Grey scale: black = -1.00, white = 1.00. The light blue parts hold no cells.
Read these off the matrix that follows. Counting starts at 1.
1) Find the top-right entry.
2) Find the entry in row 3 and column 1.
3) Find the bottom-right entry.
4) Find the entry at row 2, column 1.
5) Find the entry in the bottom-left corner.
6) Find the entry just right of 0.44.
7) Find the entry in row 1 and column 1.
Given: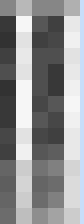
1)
0.38
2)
-0.61
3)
0.60
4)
-0.56
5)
-0.15
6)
0.05
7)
0.05

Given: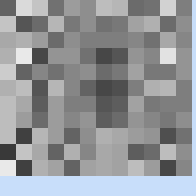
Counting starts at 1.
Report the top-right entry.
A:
-0.01
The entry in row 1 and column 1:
-0.22
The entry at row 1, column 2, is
0.71
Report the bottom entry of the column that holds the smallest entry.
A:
0.83
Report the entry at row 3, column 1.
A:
0.32
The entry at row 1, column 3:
0.54
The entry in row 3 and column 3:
0.22
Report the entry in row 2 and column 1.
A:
0.54
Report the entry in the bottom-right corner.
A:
0.05
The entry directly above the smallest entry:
0.48
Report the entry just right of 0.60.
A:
-0.22
